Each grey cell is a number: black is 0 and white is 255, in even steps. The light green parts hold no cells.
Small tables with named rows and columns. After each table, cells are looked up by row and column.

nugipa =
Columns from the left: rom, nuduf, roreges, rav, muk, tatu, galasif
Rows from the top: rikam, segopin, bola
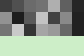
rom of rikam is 62
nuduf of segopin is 29
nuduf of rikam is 80
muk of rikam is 175
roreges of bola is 52
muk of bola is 153
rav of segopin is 195
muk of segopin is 66
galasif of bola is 33
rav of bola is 165
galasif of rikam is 38
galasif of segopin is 33
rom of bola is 116
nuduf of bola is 201
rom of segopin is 146
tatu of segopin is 137
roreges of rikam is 107
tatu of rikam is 96
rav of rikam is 114
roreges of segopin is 89
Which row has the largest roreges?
rikam

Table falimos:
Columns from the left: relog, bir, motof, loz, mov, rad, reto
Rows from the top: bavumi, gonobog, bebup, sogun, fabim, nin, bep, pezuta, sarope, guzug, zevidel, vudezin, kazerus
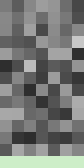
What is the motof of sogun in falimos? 81
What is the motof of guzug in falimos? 104
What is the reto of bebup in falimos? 135
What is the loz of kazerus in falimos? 161
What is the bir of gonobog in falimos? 112
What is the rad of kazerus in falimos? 160
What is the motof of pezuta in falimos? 46
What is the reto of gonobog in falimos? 78
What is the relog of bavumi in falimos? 123
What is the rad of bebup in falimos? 103
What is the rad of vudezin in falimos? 59
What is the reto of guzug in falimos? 167

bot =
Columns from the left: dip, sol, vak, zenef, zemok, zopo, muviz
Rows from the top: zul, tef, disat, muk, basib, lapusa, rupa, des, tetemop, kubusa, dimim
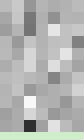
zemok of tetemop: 175
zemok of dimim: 226
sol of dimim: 171
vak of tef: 119
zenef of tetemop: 178
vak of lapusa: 214
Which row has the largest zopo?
basib

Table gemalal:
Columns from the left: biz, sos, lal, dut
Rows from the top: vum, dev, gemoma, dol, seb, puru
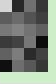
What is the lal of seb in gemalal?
43
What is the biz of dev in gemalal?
93
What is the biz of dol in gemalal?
58
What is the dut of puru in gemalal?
54
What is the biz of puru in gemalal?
15
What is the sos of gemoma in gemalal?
131
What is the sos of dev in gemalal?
107
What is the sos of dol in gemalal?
66
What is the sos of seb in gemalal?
125
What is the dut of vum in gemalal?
54
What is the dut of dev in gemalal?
63
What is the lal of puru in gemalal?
88
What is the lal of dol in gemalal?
119
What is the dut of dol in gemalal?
12
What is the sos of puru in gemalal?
110
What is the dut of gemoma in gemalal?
96
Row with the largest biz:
vum

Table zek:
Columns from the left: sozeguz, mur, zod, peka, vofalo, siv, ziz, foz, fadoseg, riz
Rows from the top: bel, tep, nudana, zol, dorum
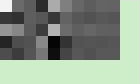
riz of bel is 99
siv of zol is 51
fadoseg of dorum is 88
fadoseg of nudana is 96
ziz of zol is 83
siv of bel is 127
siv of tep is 99
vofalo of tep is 56
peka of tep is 87

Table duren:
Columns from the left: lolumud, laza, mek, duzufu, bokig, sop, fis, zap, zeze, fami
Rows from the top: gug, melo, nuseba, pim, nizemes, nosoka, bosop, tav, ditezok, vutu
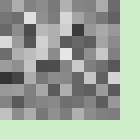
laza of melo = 110
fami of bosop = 211
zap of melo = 138
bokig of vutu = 144
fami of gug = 107
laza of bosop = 69
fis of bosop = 101
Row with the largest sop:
nizemes

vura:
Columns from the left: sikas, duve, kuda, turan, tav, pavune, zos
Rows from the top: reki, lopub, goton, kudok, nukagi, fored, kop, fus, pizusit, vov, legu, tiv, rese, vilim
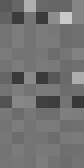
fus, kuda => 116
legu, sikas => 116
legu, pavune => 110
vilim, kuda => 115
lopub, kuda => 116
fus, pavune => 108
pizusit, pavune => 115
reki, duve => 102
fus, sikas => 115
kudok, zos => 111
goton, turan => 123
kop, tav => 88
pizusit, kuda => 132
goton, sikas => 116
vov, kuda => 119
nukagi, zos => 129
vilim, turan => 125

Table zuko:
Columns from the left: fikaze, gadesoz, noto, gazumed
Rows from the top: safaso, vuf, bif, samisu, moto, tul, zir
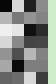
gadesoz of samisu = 138
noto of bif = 17
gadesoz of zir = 107
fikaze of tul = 168
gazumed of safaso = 139
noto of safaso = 31
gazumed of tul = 125
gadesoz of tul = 9
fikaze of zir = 99

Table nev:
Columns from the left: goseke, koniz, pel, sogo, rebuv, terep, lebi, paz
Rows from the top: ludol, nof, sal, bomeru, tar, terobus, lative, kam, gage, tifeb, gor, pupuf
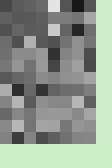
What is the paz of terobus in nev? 73
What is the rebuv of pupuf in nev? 95
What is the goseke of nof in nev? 96
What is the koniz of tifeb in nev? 135
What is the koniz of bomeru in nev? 80
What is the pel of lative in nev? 109
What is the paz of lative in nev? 164
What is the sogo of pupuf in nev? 76
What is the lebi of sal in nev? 38
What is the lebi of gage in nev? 183
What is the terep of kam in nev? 109
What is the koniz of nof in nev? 87
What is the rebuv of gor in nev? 162
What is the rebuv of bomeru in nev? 81
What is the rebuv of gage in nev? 135
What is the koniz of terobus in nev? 149
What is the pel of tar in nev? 139
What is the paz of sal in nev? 111
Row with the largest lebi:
gage

